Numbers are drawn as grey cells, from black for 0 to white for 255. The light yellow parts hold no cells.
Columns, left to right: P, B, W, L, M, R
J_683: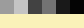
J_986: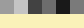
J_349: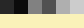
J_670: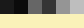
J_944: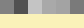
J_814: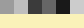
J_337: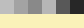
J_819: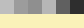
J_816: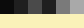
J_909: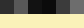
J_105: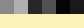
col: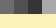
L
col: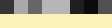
L
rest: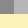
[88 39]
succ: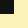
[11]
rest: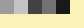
[4]
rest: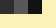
[ 11  59 109]
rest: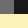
[122]

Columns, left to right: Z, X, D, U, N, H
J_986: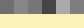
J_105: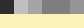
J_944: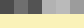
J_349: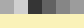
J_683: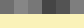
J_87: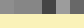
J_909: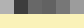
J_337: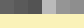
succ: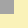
[126]
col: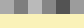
N
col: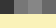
D
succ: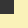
[98]

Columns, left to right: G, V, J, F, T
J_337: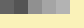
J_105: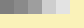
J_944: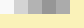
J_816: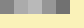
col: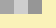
F
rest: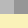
[113]
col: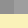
J
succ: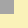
[179]

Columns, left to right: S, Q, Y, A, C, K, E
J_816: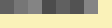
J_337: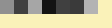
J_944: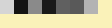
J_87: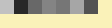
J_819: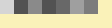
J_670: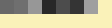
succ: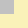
[40]
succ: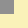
[64]
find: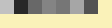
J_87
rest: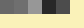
[ 52 159]
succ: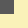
[179]
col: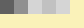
S
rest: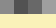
[124]

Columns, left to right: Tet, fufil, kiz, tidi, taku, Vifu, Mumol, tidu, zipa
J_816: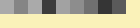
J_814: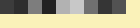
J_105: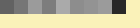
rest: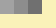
[53 90]
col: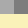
kiz
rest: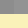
[155  40]
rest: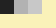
[112  53  82]

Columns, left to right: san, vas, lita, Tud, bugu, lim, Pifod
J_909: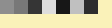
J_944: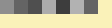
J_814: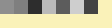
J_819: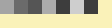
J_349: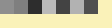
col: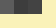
bugu
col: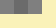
vas
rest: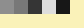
[192  45]
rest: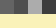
[178 100]
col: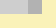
lim
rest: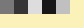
[45]
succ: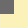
[85]

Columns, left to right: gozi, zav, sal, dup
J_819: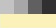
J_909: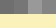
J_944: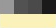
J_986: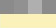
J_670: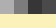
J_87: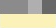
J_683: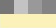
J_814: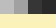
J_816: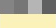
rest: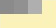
[139]
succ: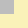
[161]
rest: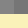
[181  96]
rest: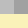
[54 41]
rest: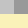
[132]
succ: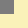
[54]
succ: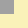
[54]

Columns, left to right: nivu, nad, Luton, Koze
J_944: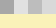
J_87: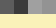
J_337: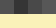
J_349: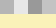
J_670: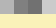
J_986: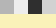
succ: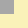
[225]
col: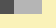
nivu
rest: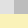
[217]
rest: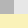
[153 195]
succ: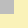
[217]

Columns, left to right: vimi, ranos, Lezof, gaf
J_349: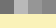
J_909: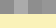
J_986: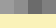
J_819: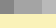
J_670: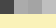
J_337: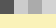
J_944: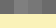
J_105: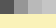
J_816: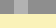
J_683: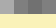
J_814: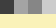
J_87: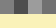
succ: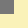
[107]
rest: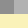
[142 142]
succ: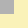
[142]

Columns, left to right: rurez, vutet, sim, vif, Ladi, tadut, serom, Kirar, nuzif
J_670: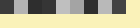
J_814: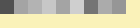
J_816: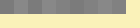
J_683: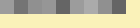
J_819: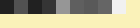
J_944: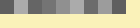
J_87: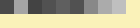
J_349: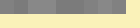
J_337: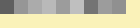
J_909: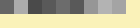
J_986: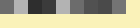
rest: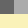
[ 74  89 108  89 150 179 164]
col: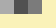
tadut
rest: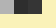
[191 164  46 185  67]

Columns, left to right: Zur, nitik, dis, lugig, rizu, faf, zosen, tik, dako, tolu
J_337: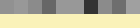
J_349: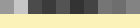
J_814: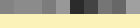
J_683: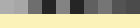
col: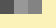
rizu
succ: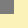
[152]
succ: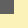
[117]
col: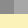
nitik
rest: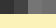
[131]
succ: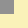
[152]
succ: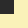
[67]

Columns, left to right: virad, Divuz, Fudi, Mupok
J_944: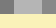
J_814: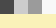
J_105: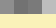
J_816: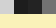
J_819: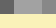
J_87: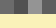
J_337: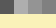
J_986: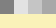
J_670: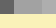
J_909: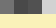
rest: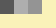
[128]
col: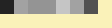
Fudi

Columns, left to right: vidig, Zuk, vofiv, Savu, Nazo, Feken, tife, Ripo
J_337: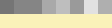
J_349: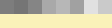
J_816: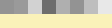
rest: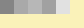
[202]
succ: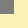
[117]
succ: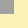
[225]
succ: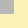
[161]

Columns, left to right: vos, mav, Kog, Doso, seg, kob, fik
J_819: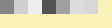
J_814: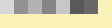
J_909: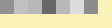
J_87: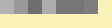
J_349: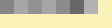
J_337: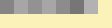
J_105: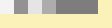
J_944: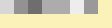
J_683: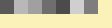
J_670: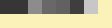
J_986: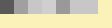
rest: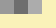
[118 118 125]
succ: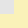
[172]
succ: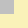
[184]
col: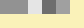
Kog
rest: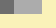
[237 153]

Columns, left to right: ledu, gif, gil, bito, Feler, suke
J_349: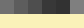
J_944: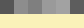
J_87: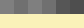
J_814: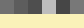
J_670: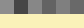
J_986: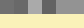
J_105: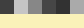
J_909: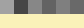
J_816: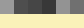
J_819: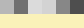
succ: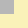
[112]
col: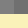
ledu
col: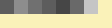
gif
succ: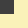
[197]

